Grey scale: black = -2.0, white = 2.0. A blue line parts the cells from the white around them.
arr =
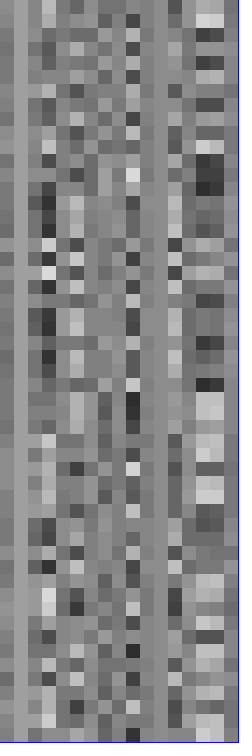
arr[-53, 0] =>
0.2
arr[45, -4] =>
-0.3
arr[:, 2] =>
[0.1, 0.1, 0.2, -0.2, 0.1, 0.0, 0.4, -0.2, -0.1, 0.2, 0.1, 0.0, 0.2, -0.2, -0.6, -0.2, -0.2, 0.2, -0.3, 0.5, -0.4, 0.2, -0.6, -0.5, 0.1, -0.2, -0.2, 0.1, -0.2, 0.0, -0.1, 0.5, -0.1, 0.4, 0.0, 0.3, 0.4, -0.3, -0.4, 0.2, -0.5, 0.3, 0.4, 0.4, -0.1, -0.3, -0.2, 0.1, -0.1, 0.4, 0.1, 0.5, -0.2]
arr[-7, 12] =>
0.4
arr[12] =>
[0.1, 0.5, 0.2, 0.2, -0.2, -0.8, -0.3, 0.5, -0.1, 1.4, -0.1, 0.2, -0.3, 0.0, -1.0, -1.0, -0.1]
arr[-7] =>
[-0.1, 0.5, -0.2, -0.2, 0.2, 0.9, 0.3, -0.5, 0.1, -1.3, 0.1, 0.2, 0.4, 0.1, 1.0, 1.0, 0.1]
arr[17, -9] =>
-0.3
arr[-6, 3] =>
0.9
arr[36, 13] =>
0.1
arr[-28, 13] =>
-0.3
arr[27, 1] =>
0.5
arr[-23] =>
[-0.2, 0.5, -0.1, -0.4, 0.2, 0.7, 0.2, -0.3, 0.2, -0.9, 0.1, 0.2, 0.5, 0.0, 0.4, 0.5, 0.1]
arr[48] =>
[-0.3, 0.5, -0.1, -0.8, 0.2, 1.0, 0.1, -0.3, 0.3, -1.0, 0.1, 0.2, 0.9, -0.1, 0.1, 0.3, 0.2]
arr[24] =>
[-0.1, 0.5, 0.1, -0.5, -0.1, -0.1, -0.3, 0.4, 0.2, 0.8, 0.0, 0.2, 0.3, -0.2, -1.1, -0.9, 0.1]
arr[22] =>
[-0.1, 0.5, -0.6, -1.1, 0.4, 0.8, 0.1, 0.1, 0.0, -0.8, 0.2, 0.2, 0.8, -0.3, -0.1, -0.2, 0.2]
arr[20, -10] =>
0.0
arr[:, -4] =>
[0.3, 0.3, -0.2, -0.1, -0.2, 0.1, 0.2, -0.2, 0.0, 0.1, 0.3, -0.3, 0.0, -0.4, -0.3, -0.2, -0.3, 0.3, -0.3, 0.5, -0.3, -0.1, -0.3, -0.3, -0.2, -0.3, -0.2, -0.2, 0.1, 0.2, 0.0, 0.4, 0.2, 0.2, 0.3, 0.4, 0.1, -0.3, -0.3, 0.2, -0.3, 0.3, 0.5, 0.3, 0.2, -0.3, 0.1, 0.3, -0.1, 0.3, 0.1, 0.5, 0.1]
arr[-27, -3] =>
-0.1
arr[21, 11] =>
0.2
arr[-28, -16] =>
0.5
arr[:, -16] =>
[0.5, 0.5, 0.5, 0.5, 0.5, 0.5, 0.5, 0.5, 0.5, 0.5, 0.5, 0.5, 0.5, 0.5, 0.5, 0.5, 0.5, 0.5, 0.5, 0.5, 0.5, 0.5, 0.5, 0.5, 0.5, 0.5, 0.5, 0.5, 0.5, 0.5, 0.5, 0.5, 0.5, 0.5, 0.5, 0.5, 0.5, 0.5, 0.5, 0.5, 0.5, 0.5, 0.5, 0.5, 0.5, 0.5, 0.5, 0.5, 0.5, 0.5, 0.5, 0.5, 0.5]
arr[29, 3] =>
0.0
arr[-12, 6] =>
0.2
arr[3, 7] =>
-0.2
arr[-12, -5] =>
-0.1
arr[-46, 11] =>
0.2
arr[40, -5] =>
1.0
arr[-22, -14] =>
1.1
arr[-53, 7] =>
-0.2
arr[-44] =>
[0.2, 0.5, 0.2, 0.5, -0.2, -0.7, -0.1, 0.3, -0.1, 0.9, -0.1, 0.2, -0.5, 0.1, -0.4, -0.4, -0.1]

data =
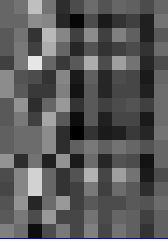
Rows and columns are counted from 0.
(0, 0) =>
-0.4
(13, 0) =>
-0.9
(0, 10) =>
-0.8
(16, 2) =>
-1.8
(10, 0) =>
-0.5
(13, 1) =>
0.1
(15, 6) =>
-0.2
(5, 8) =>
-0.8
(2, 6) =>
0.2
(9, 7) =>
-1.6
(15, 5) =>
-0.9
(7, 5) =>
-1.2
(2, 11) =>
-0.6
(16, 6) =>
0.0
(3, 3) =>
0.7
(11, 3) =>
-1.5
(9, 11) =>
-0.2
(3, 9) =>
-0.8
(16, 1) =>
-0.3
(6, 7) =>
-1.4
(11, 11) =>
-0.4
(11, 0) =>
0.3
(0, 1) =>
-0.2
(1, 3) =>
0.1
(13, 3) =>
-0.4
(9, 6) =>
-1.2
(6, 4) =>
0.0
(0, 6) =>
-0.3
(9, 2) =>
-0.3
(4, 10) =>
-1.4
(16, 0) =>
0.0
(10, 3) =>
0.2
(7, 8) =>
-0.8
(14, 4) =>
0.4
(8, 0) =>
-0.6
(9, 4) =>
-1.3
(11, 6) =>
-0.3
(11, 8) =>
-0.7

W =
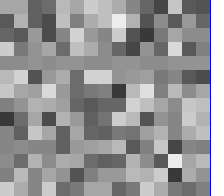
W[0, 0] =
0.6
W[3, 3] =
0.6
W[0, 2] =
-0.5
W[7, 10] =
1.0
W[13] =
[1.2, 0.7, 0.1, 1.2, -0.3, -0.1, 0.6, 0.6, -0.4, -0.1, 1.2, 0.7, -0.1, -0.3, 0.0]
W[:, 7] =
[1.0, 1.0, 0.1, 0.2, 0.2, 1.3, 0.0, -0.4, -0.2, -0.5, 0.6, -0.5, 0.4, 0.6]
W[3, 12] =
1.4
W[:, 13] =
[-0.6, 0.4, 0.2, -0.6, 0.3, -0.6, 0.2, 1.1, 1.2, 0.7, 0.1, 0.6, 0.7, -0.3]
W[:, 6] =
[1.2, 0.7, 0.4, 0.7, 0.2, 1.3, -0.1, -0.6, -0.5, -0.4, 0.5, -0.3, 0.0, 0.6]
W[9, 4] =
-0.5
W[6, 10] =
1.5
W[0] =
[0.6, 0.6, -0.5, -0.3, 0.9, 0.6, 1.2, 1.0, 0.7, 0.1, -0.4, -0.9, 1.1, -0.6, -0.7]
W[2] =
[-0.4, -0.6, 0.4, -0.8, 0.1, 1.3, 0.4, 0.1, 1.2, -0.7, -1.1, -0.1, 0.6, 0.2, 0.2]
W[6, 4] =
0.4
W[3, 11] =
-0.4
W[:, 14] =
[-0.7, -0.4, 0.2, 0.0, 0.3, -0.8, 0.6, 1.0, 0.8, 1.0, 0.0, 0.9, 0.3, 0.0]
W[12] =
[0.0, 0.9, 0.1, 0.6, 0.3, -0.7, 0.0, 0.4, 0.4, 0.9, 0.8, 1.2, -1.1, 0.7, 0.3]
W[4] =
[0.2, 0.2, 0.3, 0.2, 0.3, 0.3, 0.2, 0.2, 0.3, 0.3, 0.2, 0.2, 0.3, 0.3, 0.3]
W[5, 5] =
-0.3
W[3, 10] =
0.3
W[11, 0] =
0.2
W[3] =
[1.2, -0.1, 0.3, 0.6, -0.3, 1.0, 0.7, 0.2, -0.4, -0.9, 0.3, -0.4, 1.4, -0.6, 0.0]
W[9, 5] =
0.6
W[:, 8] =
[0.7, 1.7, 1.2, -0.4, 0.3, 0.3, -1.1, -0.4, 1.2, -0.1, 0.9, -0.4, 0.4, -0.4]
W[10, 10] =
0.0
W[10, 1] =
0.2

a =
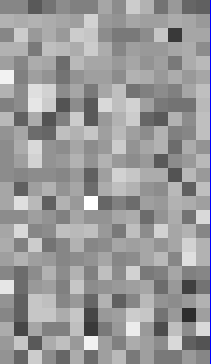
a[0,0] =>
0.1
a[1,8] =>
0.3
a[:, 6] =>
[0.0, 1.3, 1.1, 1.2, 0.6, 0.5, -0.1, -0.6, -0.6, 1.1, 0.2, 0.3, -0.5, -0.3, 2.0, 0.3, 1.0, 0.1, 0.3, 0.0, 0.2, -0.4, -0.9, -1.1, 1.8, -0.3]
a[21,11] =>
0.3
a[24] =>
[0.4, 1.1, -0.6, 0.7, 1.0, 0.4, 1.8, 0.5, 0.0, 0.7, 0.5, 0.2, 1.4, -0.5, -0.7]
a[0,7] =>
0.6
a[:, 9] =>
[1.2, 0.6, -0.1, 0.5, 0.6, 0.8, -0.2, 1.3, 1.2, 0.5, 0.3, 0.2, 1.1, 0.8, -0.3, 0.7, 1.0, 0.5, 0.2, 1.3, 0.5, 0.1, 1.2, 1.7, 0.7, -0.1]
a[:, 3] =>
[-0.2, 0.7, 0.7, 1.0, 0.6, 0.3, 1.3, 1.2, -0.7, -0.4, 0.3, 0.3, 0.2, 0.8, -0.5, 0.3, 0.2, -0.2, 0.4, 0.8, 0.5, 1.0, 1.1, 0.0, 0.7, 0.2]
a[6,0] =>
0.8
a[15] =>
[0.2, 0.2, 0.5, 0.3, 0.0, 0.6, 0.3, 0.3, 0.6, 0.7, -0.3, 0.3, 0.7, -0.2, 1.4]
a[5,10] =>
0.7
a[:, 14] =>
[-0.5, 0.4, 0.6, 0.2, 0.9, 0.6, 1.0, 0.9, 1.0, 1.0, 0.3, 0.9, 0.4, 1.0, 0.5, 1.4, 0.1, 0.8, 0.8, 0.1, -0.2, 0.8, 0.5, 1.4, -0.7, 0.1]
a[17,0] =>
0.7
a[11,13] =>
0.4
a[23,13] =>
0.2
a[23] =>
[0.7, -0.9, 0.6, 0.0, 0.0, 1.0, -1.1, -0.1, 0.4, 1.7, 0.4, -0.8, 1.0, 0.2, 1.4]
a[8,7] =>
0.4
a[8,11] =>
-0.6
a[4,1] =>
0.1
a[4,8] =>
0.4
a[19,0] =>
0.1
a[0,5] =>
0.0
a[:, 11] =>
[-0.2, 0.5, 1.1, 0.4, 0.5, 0.4, 0.2, -0.1, -0.6, 0.8, 0.8, -0.6, 0.7, 0.2, 0.4, 0.3, 1.3, 0.3, 0.9, 0.0, -0.3, 0.3, -0.2, -0.8, 0.2, -0.1]
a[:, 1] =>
[0.1, 0.7, 1.2, 0.8, 0.1, 0.0, 0.2, 0.2, -0.5, 0.6, 0.7, 0.5, 0.1, -0.5, 1.5, 0.2, 1.4, 0.0, 0.8, -0.3, -0.3, -0.5, -0.5, -0.9, 1.1, -0.4]
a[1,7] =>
0.4
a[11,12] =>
0.2
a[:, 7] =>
[0.6, 0.4, 0.2, 0.7, 0.6, 0.5, 0.6, 1.4, 0.4, 0.5, 0.4, 0.8, 0.5, 0.7, -0.4, 0.3, 0.4, 0.2, 0.6, 1.0, 0.3, 0.8, 0.4, -0.1, 0.5, 0.5]
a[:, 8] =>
[0.2, 0.3, -0.1, 0.1, 0.4, 0.2, 1.0, 1.0, 0.8, 0.9, 1.2, 0.4, 1.3, 1.0, 0.0, 0.6, -0.1, 0.6, 0.1, 0.2, 0.4, -0.5, 0.5, 0.4, 0.0, 0.9]

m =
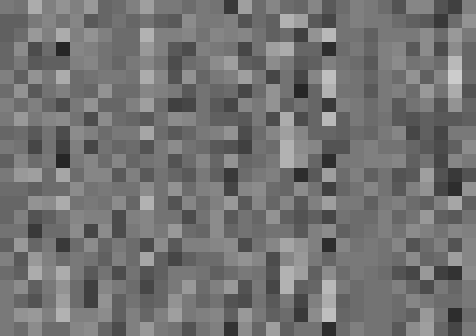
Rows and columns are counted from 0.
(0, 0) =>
-0.1
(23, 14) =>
-0.2
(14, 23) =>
0.5
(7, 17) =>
0.1
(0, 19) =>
0.1
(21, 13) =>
-0.1
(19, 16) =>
-0.3
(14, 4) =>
0.7
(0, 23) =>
-0.6
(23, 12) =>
-0.2
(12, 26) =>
-0.5
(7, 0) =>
0.0
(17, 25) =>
-0.2
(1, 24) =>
-0.2
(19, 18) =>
-0.2
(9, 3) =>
-0.2
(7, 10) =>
0.5
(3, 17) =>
-0.9
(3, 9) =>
-0.3
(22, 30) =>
0.4
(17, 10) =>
-0.8
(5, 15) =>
-0.1
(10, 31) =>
-0.8
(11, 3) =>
-0.1
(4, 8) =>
-0.4
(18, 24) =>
-0.1
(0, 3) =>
0.0
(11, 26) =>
0.0
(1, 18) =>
-0.3
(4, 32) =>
0.9
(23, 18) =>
-0.4
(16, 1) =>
-0.2
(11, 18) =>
-0.3
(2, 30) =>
0.2
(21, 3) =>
-0.2
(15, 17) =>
-0.2
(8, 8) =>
-0.3
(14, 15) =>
0.0
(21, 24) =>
-0.5
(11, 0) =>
-0.5
